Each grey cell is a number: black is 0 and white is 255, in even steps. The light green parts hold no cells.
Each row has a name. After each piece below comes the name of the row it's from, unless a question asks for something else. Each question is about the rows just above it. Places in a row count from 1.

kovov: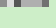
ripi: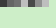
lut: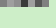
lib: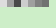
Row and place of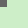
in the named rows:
ripi, 2
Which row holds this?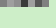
lut
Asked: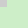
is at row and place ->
lib, 4

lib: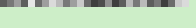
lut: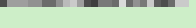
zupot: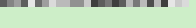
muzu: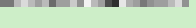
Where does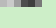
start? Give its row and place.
lut, 10
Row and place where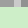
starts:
muzu, 9
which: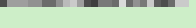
lut
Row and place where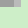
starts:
muzu, 23
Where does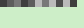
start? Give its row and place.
zupot, 14
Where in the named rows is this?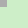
muzu, 19
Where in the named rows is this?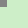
zupot, 2

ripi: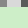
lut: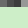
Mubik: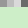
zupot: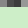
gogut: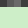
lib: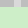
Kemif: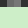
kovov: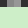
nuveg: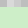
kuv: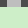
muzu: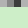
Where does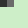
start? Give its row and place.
Kemif, 1
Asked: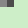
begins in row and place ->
zupot, 1
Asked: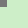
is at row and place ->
Kemif, 3
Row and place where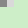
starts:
ripi, 1
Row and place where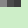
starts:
zupot, 1
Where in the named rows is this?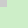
nuveg, 3

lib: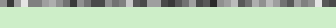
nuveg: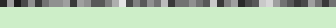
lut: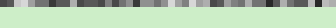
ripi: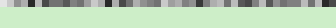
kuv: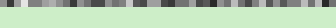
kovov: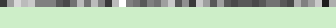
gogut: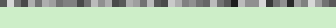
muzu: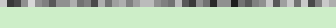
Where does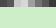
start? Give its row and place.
nuveg, 36
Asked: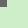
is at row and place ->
gogut, 30

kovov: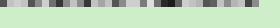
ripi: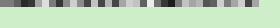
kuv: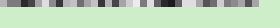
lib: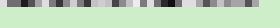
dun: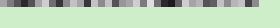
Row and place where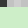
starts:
lib, 13
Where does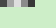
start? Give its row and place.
kuv, 5
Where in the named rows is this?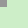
dun, 18
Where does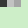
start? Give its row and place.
kovov, 13
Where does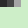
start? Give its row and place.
kuv, 4

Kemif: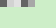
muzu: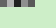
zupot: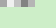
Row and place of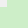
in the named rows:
zupot, 2
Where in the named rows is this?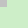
zupot, 3
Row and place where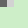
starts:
Kemif, 1

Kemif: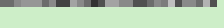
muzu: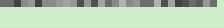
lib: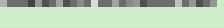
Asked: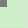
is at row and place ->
Kemif, 24
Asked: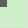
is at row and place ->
muzu, 29
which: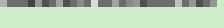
lib
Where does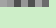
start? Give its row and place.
muzu, 10
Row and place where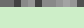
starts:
muzu, 1

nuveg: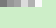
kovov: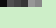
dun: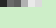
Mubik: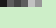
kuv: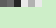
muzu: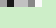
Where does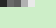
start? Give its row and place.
dun, 1
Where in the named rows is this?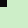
kovov, 1

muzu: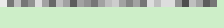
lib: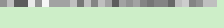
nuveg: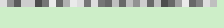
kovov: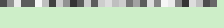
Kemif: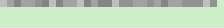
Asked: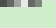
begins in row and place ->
nuveg, 24
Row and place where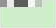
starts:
kovov, 2
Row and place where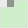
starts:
lib, 5
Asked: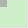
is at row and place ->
nuveg, 10
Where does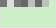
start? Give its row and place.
nuveg, 13
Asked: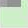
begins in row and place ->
Kemif, 26

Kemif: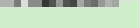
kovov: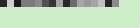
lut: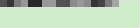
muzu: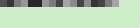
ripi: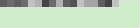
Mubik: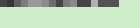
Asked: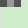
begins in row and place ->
Kemif, 8
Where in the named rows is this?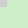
kovov, 2
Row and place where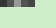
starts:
Kemif, 7

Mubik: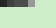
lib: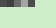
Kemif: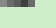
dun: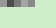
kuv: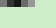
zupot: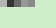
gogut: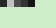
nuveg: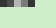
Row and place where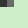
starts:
zupot, 2
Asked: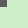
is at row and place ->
Kemif, 3

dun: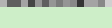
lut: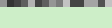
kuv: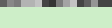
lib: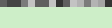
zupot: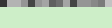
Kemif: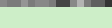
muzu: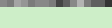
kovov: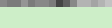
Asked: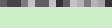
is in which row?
lib
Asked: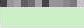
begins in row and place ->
zupot, 5
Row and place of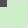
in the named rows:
lut, 15
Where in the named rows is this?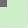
zupot, 9
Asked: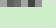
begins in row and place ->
zupot, 7
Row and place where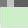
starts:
lib, 4

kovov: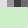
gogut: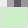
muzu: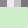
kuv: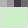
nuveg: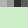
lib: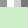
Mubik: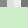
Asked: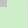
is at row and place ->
muzu, 3
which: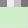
muzu
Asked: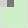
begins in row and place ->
lib, 3
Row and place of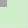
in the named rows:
gogut, 2
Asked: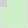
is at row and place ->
lib, 3
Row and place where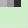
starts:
nuveg, 1

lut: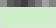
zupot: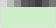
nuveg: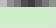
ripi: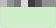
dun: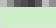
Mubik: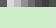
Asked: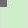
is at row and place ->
Mubik, 5
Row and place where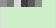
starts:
ripi, 2
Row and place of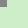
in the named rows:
lut, 8
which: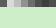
Mubik
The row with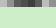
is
dun

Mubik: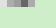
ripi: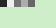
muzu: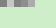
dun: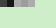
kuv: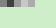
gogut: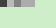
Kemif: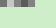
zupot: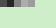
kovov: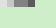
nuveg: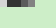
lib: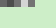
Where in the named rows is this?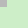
gogut, 2
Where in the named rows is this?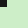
dun, 2
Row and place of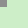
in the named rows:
muzu, 4

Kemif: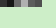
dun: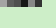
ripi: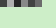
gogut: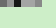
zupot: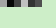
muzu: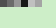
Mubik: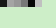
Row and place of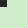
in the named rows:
ripi, 3
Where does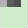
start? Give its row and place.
Kemif, 4
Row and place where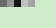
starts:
muzu, 2

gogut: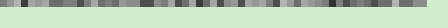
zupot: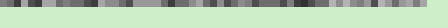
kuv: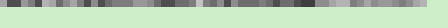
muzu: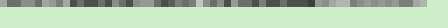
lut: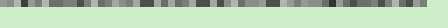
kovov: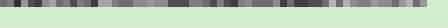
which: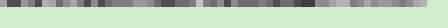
kuv
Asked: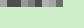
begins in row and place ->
kuv, 1
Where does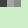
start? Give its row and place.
zupot, 14
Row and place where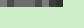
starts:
zupot, 36
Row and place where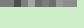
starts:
gogut, 10
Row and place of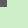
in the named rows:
muzu, 25
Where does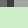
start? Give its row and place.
kovov, 13

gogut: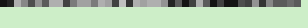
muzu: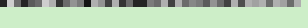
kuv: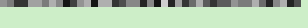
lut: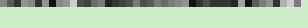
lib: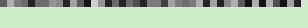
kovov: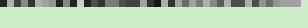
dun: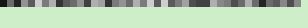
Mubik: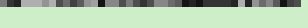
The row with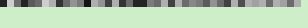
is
muzu
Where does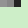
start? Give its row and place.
lib, 8
